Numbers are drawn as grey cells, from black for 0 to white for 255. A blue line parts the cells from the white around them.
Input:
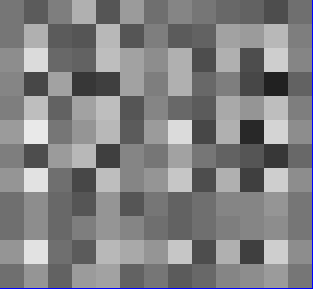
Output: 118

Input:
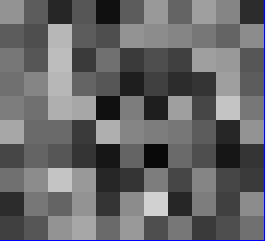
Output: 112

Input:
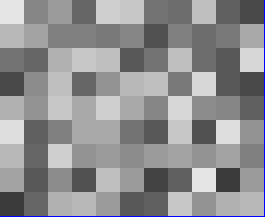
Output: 184

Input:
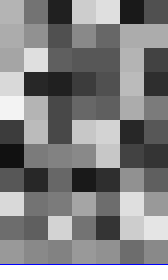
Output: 137

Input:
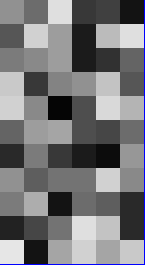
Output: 201

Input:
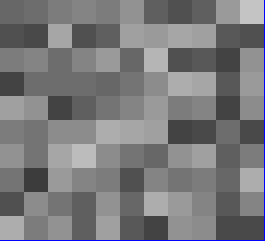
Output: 73

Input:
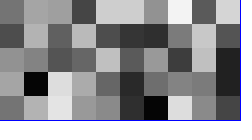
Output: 69

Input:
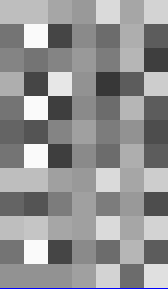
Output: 224
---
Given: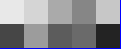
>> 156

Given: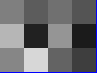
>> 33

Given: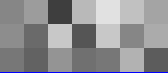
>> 106

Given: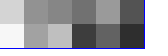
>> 162

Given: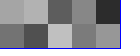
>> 80

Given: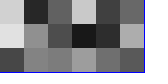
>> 144
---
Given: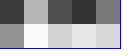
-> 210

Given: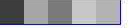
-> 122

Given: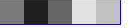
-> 102

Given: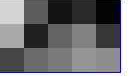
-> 122

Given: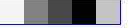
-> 71

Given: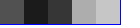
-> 54

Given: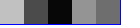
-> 7

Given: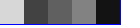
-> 96
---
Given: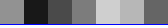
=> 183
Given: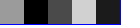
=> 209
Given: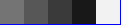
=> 24
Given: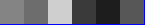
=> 29
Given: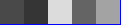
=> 100
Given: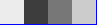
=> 119
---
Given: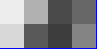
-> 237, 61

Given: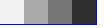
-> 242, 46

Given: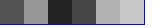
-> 200, 36

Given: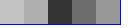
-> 195, 52

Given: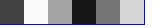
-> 250, 23

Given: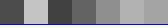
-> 197, 64

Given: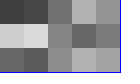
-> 218, 62

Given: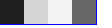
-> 242, 30

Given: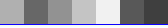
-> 241, 63

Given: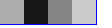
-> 204, 23
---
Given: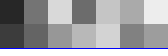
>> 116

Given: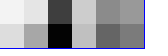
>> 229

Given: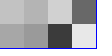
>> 180

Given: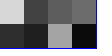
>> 66

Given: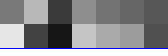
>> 184

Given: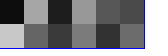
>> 166

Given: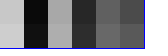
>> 10

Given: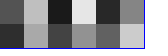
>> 191

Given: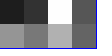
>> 50
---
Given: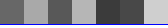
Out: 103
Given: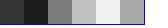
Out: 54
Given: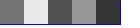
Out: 116
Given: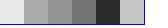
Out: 233
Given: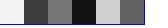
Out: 242
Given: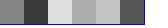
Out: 133
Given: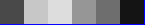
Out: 73
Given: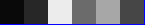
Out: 9
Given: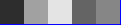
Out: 45
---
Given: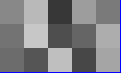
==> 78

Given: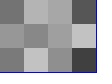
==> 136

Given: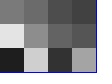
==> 141

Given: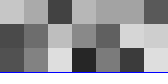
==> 96

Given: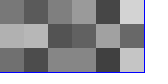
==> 97

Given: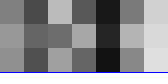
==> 37

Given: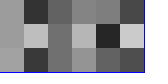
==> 182

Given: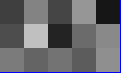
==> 35
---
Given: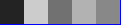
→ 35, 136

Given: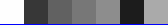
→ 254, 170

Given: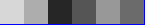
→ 215, 107

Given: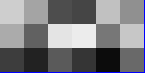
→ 206, 105

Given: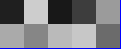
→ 31, 107

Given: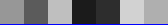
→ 151, 175

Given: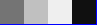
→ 116, 16
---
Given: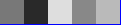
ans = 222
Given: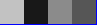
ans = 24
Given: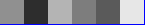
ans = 125
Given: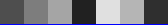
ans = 224
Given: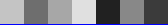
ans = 33
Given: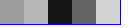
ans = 22
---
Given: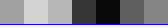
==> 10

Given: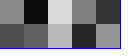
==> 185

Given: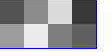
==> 234

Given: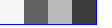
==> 98

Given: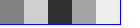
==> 49

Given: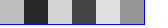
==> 69

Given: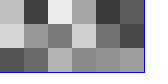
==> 137

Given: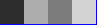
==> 173
